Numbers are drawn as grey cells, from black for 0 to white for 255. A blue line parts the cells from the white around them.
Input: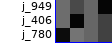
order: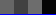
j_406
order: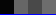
j_949
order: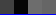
j_406
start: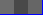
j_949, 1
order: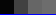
j_406
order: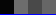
j_949
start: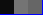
j_780, 1

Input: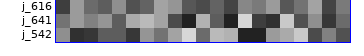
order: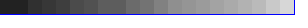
j_641
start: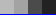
j_641, 7
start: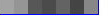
j_616, 8
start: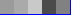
j_542, 16

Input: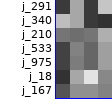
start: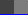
j_975, 1
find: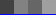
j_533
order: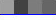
j_975
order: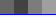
j_975
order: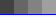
j_533
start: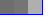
j_210, 2

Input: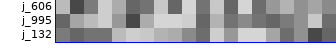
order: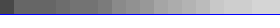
j_995
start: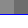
j_132, 10
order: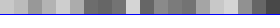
j_606
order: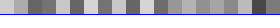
j_606
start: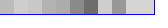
j_132, 5

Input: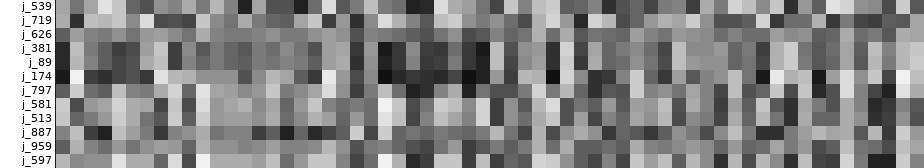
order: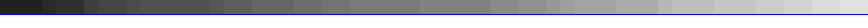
j_797
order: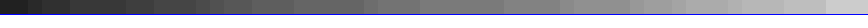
j_89
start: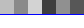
j_581, 29
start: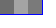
j_959, 51
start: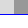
j_581, 11

